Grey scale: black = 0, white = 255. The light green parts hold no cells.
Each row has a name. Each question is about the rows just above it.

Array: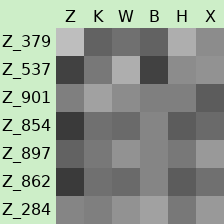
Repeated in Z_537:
[65]
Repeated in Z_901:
[127]
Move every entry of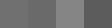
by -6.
[106 100 127  86]

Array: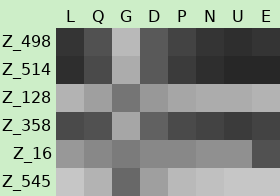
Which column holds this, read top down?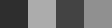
N
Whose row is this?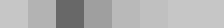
Z_545
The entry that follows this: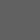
[74]

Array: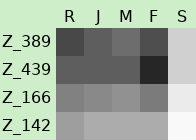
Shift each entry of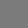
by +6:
[129]
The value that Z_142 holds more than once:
[172]
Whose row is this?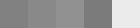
Z_166
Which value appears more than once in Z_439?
[94]
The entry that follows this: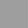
[172]

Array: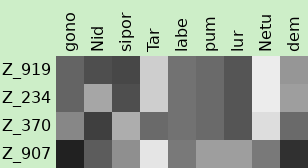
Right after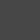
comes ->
[206]
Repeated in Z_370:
[106]
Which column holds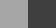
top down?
Nid
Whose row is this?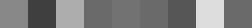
Z_370
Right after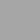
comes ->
[78]
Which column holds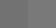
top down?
labe

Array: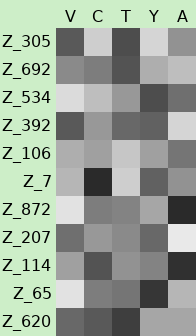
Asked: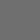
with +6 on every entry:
[117]
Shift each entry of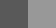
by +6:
[ 95 158]
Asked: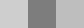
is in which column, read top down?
C
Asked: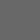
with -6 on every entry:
[98]
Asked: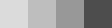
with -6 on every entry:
[213 184 146  71]

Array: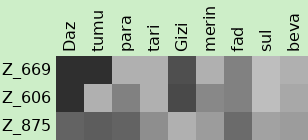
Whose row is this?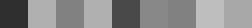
Z_606
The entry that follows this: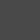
[136]
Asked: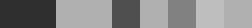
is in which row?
Z_669
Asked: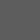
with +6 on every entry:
[99]
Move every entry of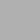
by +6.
[182]
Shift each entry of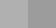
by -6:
[170 150]

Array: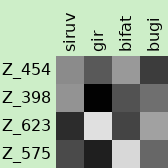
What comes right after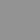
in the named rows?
[2]
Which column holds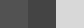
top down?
bifat
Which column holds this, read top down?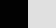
gir
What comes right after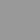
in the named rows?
[60]

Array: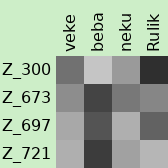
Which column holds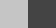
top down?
beba
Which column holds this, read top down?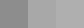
veke

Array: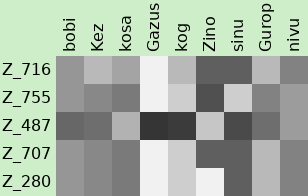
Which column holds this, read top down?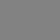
nivu
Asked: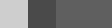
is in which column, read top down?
sinu
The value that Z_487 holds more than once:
[110]

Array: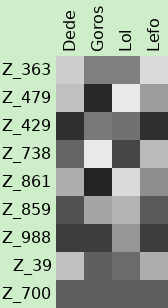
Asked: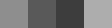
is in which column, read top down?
Lefo
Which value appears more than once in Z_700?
[95]
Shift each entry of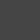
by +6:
[75]
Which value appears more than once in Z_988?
[61]
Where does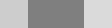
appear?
Z_363
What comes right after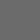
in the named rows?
[173]

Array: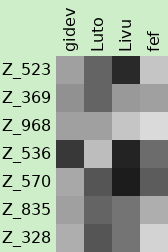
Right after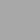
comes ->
[85]
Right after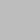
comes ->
[35]
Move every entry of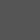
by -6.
[79]
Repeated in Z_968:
[160]

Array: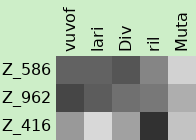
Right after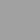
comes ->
[49]
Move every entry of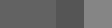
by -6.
[ 92  92  79 127]
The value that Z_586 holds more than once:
[98]
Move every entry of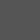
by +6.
[91]
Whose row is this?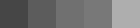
Z_962
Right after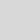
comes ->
[161]

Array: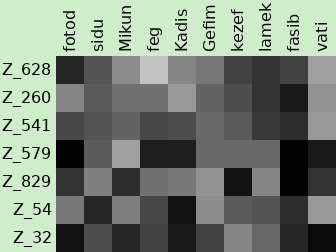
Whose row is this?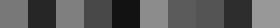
Z_54
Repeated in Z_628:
[66]
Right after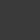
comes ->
[45]

